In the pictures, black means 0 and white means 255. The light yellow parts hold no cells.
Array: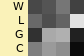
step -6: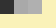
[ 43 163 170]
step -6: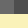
[99 72]
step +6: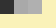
[ 55 175 182]
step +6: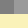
[132 160]
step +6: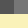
[ 90 124]

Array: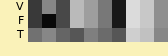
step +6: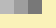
[192 164 126]
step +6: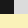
[ 30 225]
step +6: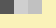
[ 92 213 199]

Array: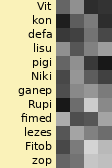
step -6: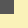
[80]
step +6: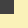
[71]
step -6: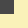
[66]
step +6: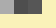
[178  84  92]
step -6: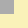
[166]
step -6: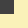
[59]

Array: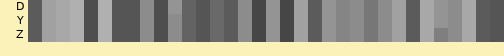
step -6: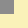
[134]
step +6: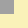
[167]
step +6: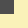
[84]
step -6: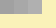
[155 162 170]
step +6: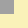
[167]

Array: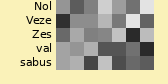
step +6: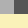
[182  91]
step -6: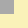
[163]
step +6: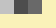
[200  83 111]

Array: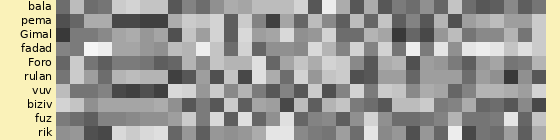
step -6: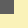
[88]
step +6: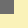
[115]
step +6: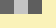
[108 202 100]
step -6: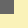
[96]
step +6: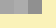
[171 178 150]
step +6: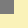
[129]

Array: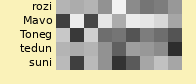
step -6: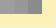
[152 146 133]
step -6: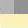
[174 140]
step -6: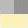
[180 140]
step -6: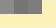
[133 111 119]
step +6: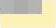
[186 178 186]
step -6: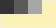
[ 45  84 160]
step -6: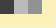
[ 57 180 140]

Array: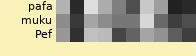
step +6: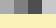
[178 133  84 206]
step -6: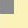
[134]

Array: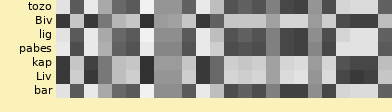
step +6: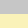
[204 204]
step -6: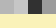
[176 192  43 149]
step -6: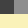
[ 59 136]

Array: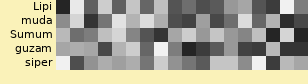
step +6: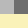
[191 116]
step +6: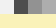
[247  84 152 179]
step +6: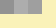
[152 179 165]
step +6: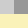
[211 158]
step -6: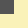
[78]
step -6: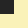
[31]
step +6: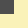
[84]

